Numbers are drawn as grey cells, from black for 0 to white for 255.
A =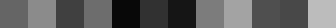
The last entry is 188
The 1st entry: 101
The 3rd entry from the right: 79
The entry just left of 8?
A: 109

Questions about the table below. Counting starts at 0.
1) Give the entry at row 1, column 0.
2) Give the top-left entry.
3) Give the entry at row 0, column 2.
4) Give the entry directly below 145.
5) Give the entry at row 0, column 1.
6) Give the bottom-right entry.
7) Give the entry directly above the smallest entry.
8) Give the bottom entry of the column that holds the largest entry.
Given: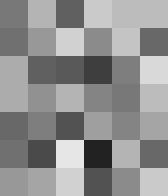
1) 112
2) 120
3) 96
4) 126
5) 180
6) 202
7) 159
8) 209

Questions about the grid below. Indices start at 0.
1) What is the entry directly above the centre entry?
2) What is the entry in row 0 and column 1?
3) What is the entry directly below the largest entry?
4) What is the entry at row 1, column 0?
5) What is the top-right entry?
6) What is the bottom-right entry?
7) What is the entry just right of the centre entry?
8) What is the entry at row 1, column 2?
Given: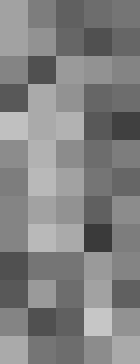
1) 140
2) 125
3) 140
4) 162
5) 117
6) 170
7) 117
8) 102

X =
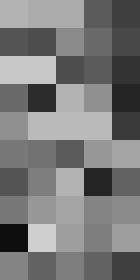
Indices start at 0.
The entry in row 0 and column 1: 172
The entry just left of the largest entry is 14
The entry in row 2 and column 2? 78
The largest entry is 207
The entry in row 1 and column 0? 84
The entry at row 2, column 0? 199
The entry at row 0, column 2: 172
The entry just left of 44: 106
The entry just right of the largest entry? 158
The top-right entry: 64
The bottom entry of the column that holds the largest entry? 99
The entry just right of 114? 91
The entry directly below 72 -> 51
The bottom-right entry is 64
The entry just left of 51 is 91

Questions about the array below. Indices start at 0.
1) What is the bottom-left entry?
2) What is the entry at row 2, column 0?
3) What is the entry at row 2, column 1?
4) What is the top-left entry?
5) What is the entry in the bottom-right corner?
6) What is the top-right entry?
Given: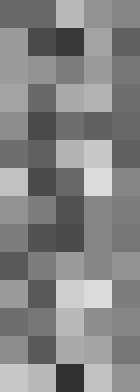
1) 200
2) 155
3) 147
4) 104
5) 147
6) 133

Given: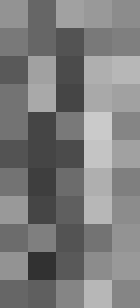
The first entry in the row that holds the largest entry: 115
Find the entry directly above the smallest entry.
127
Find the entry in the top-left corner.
147
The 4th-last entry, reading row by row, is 95
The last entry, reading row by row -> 133
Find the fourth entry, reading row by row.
153
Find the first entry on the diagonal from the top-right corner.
140
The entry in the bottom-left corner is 102
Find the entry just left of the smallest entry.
147
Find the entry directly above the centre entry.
121
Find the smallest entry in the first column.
83
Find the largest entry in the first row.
161
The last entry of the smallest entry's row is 153
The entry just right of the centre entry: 196
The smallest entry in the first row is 102
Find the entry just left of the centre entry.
69

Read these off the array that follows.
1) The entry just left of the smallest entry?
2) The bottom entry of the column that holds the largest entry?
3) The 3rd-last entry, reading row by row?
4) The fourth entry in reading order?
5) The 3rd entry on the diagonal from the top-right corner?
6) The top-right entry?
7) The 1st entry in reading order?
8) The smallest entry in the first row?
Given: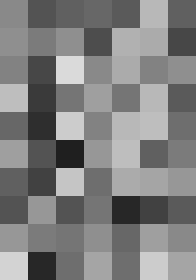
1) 83
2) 110
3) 110
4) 103
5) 171
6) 96
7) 137
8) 83

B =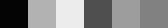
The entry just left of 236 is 178
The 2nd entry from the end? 157
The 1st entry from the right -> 129

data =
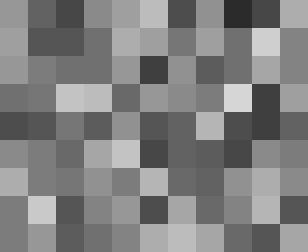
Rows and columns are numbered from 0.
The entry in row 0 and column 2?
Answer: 71
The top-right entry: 173
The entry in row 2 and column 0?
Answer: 151
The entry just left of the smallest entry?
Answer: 145
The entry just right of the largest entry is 63
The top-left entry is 151
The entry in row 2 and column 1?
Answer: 124
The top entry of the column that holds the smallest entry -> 43
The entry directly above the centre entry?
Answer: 151
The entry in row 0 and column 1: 98
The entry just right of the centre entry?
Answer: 98
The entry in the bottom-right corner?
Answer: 166
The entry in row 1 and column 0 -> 159
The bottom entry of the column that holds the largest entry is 105
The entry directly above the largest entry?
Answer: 112
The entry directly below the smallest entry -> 112
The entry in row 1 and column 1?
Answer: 85
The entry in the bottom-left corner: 124
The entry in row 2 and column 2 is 112
